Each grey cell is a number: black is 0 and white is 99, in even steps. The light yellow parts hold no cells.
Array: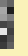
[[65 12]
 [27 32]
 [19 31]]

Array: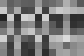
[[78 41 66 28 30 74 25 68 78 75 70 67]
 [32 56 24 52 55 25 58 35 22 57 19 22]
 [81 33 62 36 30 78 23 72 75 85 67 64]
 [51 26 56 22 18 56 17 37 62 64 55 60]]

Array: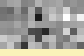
[[44 40 58 41 66 35 64 71 63 82 53 56]
 [58 57 64 56 69 60 60 59 54 61 63 65]
 [79 72 73 49 65 27 69 73 52 47 71 78]]

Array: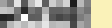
[[76 73 47 16 46 39 68 38 38 41 32 53 45]
 [35 71 81 72 84 74 89 71 74 73 28 65 56]]

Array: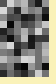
[[84 42 15 65 48 55 18]
 [78  3 48 26 32 52 76]
 [26  5 36 72  9 23 22]
 [48 43 10 50 56 44 71]
 [39 49 11  2 59 43  5]]

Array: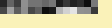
[[28 62 36 55 28 37  5 10 70 81 88 56 55 22]]
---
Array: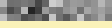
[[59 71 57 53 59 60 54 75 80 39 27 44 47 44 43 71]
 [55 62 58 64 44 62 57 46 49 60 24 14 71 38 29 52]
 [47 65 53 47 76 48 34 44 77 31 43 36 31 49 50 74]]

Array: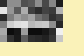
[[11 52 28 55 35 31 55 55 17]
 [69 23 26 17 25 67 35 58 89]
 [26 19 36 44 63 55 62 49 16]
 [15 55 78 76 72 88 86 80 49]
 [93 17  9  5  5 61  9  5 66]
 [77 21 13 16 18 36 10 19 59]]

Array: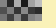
[[74 63 10 67 15 51]
 [17 22 53 20 48 31]
 [56 50 23 52 25 45]]

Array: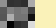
[[66 18 20 19 56]
 [25 48 45 50 34]
 [ 7 45 45 67 33]
 [85 21 18  1 58]]

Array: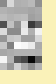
[[56 72 69 68 84 54]
 [66 64 66 66 67 69]
 [65 62 73 72 70 73]
 [37 23 87 57 75 31]
 [94 68 91 54 54 85]
 [83 62 62 79 77 58]
 [66 91 96 98 50 77]
 [68 69 69 69 67 65]
 [34  3 28 35 69 95]
 [69 55 66 81 59 74]]

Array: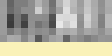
[[67 56 66 75 61 72 82 69 44 60 69 55 49 49 39 60]
 [66 57 67 77 63 70 86 63 47 62 80 55 55 48 41 61]
 [72 51 67 81 57 85 84 85 32 54 55 55 32 46 25 60]
 [72 50 66 79 55 87 79 90 29 51 45 56 25 46 23 60]
 [64 56 62 65 58 68 66 69 49 56 54 58 48 55 47 60]
 [57 58 53 48 54 58 39 65 62 53 34 63 52 65 66 57]]

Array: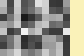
[[60 21 22 81 87 39 32 80 27 74]
 [48 29 33 80 60 43 34 77 32 66]
 [24 67 64 68 35 20 10 72 46 24]
 [32 45 41 77 71 40 31 78 58 64]
 [90 23 23 34 77 67 94 33 23 76]
 [21 49 64 63 31 28 17 69 45 33]
 [22 73 60 59 22 31 19 68 44 25]
 [23 75 62 78 56 46 53 83 68 60]]

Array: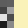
[[37 36]
 [62 26]
 [30 88]
 [53 10]]
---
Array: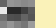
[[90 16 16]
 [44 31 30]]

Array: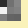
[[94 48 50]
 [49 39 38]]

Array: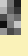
[[68 38 21]
 [29 52 42]]

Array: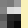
[[52 85 87]
 [36 15 13]]

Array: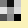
[[88 61 85]
 [31 55  1]]

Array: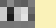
[[79 18 76]
 [79 10 74]]

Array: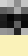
[[37 42 66]
 [12  2 10]]

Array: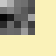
[[45 51 43]
 [ 2 11 35]]

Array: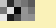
[[46 87  2]
 [88 11 30]]
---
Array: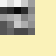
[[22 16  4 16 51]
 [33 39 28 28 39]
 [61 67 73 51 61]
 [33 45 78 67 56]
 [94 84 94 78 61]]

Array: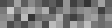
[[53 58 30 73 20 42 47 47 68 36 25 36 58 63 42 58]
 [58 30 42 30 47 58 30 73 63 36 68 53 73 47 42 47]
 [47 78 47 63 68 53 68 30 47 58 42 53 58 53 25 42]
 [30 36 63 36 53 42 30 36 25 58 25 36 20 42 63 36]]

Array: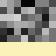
[[29 61 19 66 72 29 24 61]
 [13 40 40 77 24 45 55 45]
 [72 61 50  2  2 50 50 29]
 [19  8 61 13 40 29 72 45]
 [40 55 66 66 61 35 24 72]
 [77 77 82 35 45 50  8 55]]

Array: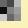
[[78 40 56]
 [ 6 51 61]
 [40 28 72]]

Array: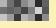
[[76 60 22 70 60 17 54]
 [70 43 27 54 65 17 38]
 [43 38 43 27 49 82 33]]

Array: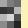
[[54 36 14]
 [71 83 30]
 [65 48 42]
 [20 25 71]]

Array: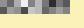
[[34 61 56 29 77 72 40 51 61 51]
 [56 40 67 93 51 72 46 18 46 34]]
